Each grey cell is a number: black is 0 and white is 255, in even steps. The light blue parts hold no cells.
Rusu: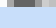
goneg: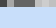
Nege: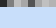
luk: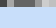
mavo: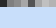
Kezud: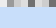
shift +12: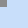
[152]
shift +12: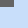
[112 112]
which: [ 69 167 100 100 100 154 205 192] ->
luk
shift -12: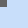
[88]
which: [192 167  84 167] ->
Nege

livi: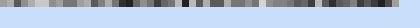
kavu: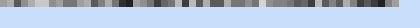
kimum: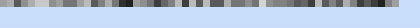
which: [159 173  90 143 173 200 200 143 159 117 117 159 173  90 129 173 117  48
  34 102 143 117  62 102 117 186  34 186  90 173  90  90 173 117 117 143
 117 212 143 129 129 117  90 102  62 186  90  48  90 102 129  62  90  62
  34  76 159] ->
livi
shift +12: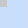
[212]
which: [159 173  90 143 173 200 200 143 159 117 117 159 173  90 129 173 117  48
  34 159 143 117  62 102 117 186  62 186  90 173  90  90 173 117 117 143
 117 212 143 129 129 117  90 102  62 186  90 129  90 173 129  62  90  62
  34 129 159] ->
kavu
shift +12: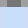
[171 129 129 171]

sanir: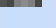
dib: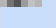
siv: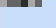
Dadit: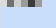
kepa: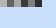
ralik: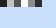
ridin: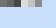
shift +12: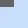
[112 112]
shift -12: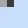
[156  47]
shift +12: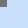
[126]

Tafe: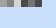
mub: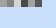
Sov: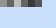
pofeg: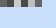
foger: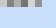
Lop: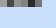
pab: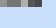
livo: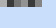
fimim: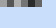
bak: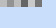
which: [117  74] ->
Tafe
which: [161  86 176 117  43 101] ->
fimim

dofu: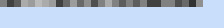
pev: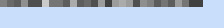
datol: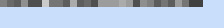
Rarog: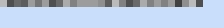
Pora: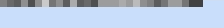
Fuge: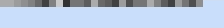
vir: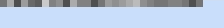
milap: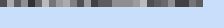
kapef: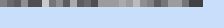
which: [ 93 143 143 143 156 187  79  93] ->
milap
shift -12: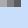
[159 117  81]
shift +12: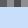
[105 155  91 155]

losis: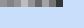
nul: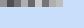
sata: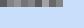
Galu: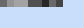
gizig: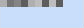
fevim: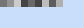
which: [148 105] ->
losis
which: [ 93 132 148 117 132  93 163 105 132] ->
sata
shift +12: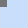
[129]
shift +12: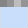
[144 160 201 160]
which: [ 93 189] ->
gizig
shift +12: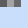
[105 175 117]

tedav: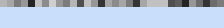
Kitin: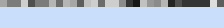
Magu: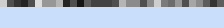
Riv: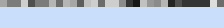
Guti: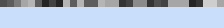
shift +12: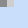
[151 218]
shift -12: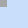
[154]
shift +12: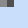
[151  91]
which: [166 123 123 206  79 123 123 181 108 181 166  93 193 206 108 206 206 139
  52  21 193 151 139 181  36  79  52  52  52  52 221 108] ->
Riv
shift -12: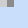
[194 127]

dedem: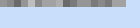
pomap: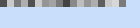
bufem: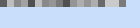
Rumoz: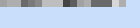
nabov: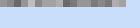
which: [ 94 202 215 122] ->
pomap
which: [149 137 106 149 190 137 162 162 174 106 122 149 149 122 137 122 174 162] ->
nabov
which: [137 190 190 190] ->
Rumoz
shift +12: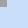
[174]
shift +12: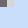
[118 227]

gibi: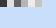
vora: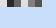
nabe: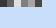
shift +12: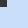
[67]
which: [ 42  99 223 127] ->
vora
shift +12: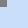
[139]
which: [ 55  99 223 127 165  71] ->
nabe
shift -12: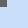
[87]
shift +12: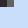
[ 54 111]

